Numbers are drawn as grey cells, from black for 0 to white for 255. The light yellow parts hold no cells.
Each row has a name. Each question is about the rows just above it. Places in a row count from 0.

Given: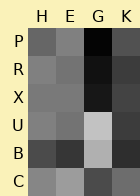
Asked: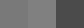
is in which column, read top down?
H
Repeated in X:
[121]
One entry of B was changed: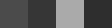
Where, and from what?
2, [176]
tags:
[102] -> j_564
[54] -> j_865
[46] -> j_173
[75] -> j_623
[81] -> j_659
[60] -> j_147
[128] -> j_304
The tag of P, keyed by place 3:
j_659

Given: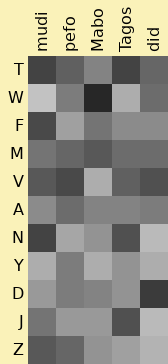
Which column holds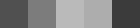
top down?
did
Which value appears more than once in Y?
[173]
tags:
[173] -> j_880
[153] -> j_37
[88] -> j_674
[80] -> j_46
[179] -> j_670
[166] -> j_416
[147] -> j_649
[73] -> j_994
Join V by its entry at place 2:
j_880
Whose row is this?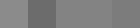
A

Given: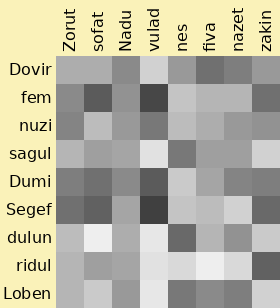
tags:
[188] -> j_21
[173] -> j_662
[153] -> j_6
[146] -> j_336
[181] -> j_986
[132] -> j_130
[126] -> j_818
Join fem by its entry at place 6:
j_986
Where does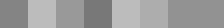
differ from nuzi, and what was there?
6, [153]
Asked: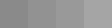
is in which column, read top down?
Nadu
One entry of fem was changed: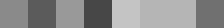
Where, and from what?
2, [146]
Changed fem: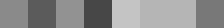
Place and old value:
7, [112]
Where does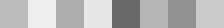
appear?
dulun

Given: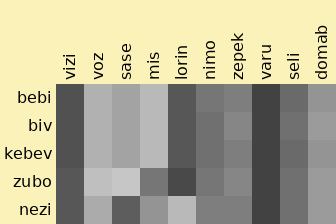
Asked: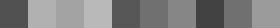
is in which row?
biv
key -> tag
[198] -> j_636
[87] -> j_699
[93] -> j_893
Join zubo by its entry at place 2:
j_636
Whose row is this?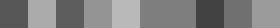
nezi
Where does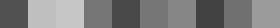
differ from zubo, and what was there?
0, [87]
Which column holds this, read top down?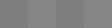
zepek
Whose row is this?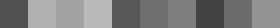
kebev

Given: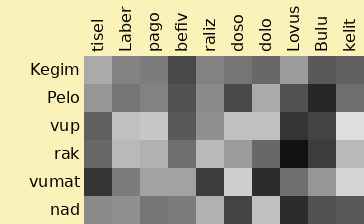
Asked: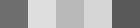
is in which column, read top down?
kelit
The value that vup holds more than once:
[192]
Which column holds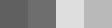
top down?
kelit
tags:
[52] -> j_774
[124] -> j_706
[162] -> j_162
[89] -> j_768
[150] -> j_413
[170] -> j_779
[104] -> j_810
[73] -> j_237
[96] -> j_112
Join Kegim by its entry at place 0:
j_779

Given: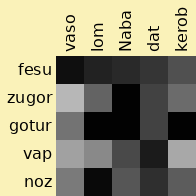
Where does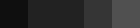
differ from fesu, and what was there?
2, [41]
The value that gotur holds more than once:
[2]
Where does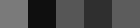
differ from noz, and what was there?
1, [9]
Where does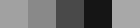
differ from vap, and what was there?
3, [27]
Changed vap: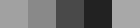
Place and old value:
3, [27]
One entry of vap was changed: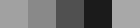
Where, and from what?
2, [73]

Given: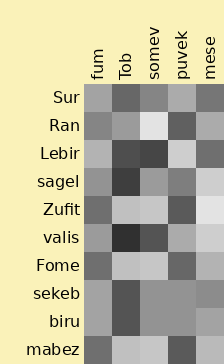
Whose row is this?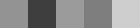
sagel
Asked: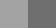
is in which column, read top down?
fum
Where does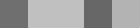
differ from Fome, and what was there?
2, [198]
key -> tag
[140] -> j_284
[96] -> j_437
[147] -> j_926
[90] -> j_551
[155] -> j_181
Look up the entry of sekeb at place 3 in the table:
j_926
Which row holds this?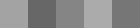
Sur
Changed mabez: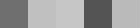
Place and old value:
3, [90]
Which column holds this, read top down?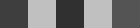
Tob

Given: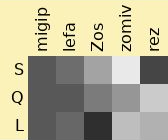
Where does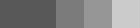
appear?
Q
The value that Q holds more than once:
[88]
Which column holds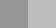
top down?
zomiv

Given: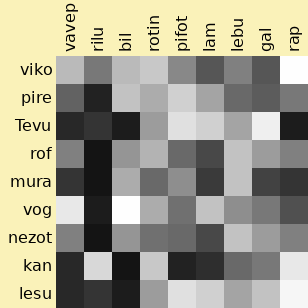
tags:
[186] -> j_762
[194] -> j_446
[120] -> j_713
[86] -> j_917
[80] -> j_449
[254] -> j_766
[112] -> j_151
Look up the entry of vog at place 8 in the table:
j_449
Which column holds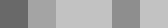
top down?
lebu
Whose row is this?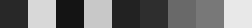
kan

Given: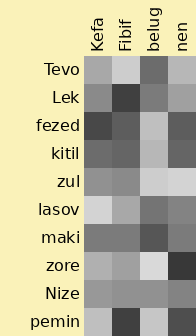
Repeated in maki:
[123]
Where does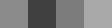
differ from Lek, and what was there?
3, [160]
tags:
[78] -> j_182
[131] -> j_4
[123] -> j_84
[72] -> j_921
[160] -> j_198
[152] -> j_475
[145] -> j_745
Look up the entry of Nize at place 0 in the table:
j_475
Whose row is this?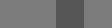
maki
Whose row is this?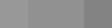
Nize
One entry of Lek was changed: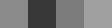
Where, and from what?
1, [64]

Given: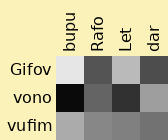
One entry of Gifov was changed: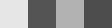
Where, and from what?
2, [186]
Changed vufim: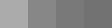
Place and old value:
2, [128]

